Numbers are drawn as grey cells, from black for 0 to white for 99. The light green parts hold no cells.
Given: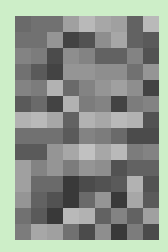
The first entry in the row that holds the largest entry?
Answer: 35
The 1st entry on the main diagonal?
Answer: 41
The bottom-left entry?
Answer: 48
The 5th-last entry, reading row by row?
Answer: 29
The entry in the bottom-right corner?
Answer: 29
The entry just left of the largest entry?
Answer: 65
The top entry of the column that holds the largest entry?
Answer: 72
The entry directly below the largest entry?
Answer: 58
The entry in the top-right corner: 72
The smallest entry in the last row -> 22
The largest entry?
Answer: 75
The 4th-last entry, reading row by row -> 55
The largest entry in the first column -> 69
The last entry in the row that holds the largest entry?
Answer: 51
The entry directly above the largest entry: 51
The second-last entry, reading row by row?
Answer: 48
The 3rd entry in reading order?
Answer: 44
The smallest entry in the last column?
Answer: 26
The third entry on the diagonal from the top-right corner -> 38
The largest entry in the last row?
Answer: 65

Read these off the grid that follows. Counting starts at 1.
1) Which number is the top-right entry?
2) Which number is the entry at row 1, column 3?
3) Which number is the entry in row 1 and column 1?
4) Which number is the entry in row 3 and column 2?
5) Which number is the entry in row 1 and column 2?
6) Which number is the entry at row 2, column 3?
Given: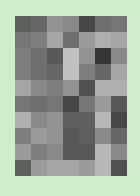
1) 46
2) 57
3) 37
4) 43
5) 40
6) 64

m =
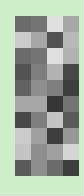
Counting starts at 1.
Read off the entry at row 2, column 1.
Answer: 79
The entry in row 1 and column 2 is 45
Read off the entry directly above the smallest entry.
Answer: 49
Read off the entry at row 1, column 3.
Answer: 87
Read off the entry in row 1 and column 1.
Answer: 42
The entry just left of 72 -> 32
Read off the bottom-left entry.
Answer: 35

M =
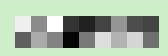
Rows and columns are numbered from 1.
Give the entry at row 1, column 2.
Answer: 54
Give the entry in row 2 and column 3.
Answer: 51
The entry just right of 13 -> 26
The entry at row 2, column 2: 66
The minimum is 2

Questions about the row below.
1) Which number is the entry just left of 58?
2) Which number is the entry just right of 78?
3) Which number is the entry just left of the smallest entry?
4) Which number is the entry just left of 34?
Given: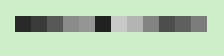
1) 54
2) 70
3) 58
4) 23

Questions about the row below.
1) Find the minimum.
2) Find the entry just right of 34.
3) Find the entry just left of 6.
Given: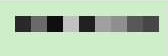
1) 6
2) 27
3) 41

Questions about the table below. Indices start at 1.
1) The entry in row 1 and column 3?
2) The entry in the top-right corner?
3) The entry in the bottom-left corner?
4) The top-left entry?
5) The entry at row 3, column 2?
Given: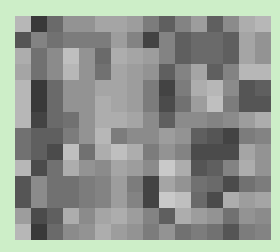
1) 41
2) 71
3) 71
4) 71
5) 44

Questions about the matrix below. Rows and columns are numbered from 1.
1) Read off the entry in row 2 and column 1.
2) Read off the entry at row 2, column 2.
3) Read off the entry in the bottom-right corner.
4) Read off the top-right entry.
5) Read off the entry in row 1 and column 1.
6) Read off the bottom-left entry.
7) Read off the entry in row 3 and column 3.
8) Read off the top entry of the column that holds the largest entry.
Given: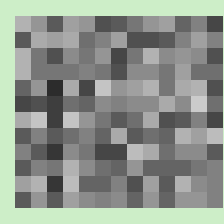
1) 35
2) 66
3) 50
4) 27
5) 69
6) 35
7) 31
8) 50
